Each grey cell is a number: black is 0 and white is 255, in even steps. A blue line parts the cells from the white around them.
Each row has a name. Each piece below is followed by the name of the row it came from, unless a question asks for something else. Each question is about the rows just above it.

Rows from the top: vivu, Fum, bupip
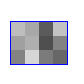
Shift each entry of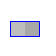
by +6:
[195 174]
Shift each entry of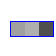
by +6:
[166 181  85]
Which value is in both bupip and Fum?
[131]
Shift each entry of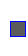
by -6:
[85]

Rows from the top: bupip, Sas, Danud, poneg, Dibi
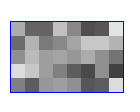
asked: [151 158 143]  Dibi
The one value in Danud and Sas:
[164]
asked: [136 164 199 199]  Sas
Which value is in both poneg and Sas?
[199]

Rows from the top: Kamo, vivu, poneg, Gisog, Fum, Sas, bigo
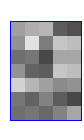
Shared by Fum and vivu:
[146]
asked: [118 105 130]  bigo
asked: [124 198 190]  vivu
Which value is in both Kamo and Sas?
[93]

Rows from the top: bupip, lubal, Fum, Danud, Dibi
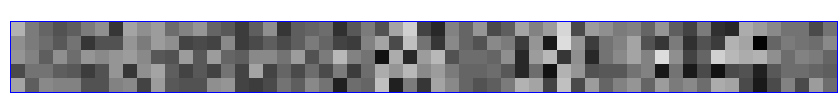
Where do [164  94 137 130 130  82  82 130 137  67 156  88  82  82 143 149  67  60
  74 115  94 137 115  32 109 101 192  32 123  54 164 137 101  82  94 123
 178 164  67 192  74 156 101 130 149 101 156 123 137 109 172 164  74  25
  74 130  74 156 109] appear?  Dibi
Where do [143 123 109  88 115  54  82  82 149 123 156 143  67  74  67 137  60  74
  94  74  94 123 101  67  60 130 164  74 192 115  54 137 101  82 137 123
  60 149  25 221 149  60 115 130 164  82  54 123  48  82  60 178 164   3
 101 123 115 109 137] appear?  lubal
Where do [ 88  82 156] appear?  Fum

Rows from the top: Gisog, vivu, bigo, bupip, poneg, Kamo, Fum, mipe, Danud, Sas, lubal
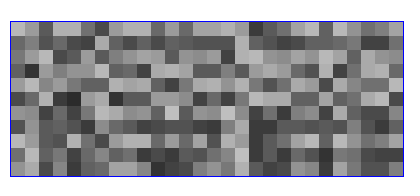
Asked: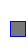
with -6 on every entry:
[114]
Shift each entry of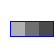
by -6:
[171 106  68]
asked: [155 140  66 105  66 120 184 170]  Kamo
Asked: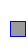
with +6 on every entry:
[161]

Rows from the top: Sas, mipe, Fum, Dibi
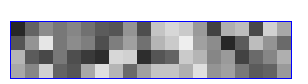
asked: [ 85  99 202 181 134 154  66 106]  Fum
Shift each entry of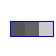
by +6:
[ 91 105 208]
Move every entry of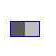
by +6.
[ 97 195]

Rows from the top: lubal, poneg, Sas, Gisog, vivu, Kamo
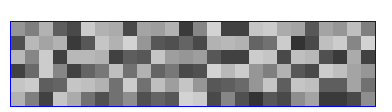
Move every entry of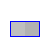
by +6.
[197 184]
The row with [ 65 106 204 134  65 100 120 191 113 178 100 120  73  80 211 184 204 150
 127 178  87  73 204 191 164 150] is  Gisog
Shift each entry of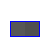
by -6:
[81 74]
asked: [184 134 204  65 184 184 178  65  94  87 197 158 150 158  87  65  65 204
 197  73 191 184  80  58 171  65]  Sas
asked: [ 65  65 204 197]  Sas
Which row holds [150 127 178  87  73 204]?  Gisog

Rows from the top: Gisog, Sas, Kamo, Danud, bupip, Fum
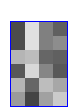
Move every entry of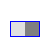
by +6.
[230 134]
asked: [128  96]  Gisog
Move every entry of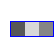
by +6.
[ 94 222 140]
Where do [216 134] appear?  Danud
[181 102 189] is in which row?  bupip
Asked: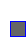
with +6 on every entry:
[108]

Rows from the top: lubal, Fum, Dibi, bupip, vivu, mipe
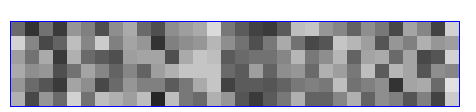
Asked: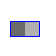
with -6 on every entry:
[100 170]
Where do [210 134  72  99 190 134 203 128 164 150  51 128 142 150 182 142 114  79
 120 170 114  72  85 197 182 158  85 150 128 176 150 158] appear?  Fum
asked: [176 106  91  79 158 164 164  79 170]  Dibi
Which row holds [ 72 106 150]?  vivu

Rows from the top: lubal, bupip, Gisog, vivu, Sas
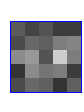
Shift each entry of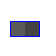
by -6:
[84 62]
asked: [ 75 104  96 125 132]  bupip
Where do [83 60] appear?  lubal
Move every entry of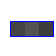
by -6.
[62 77 54]
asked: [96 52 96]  Sas
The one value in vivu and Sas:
[52]

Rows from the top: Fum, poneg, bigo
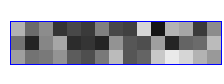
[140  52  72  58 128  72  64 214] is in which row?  Fum
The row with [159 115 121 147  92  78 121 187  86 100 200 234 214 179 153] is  bigo

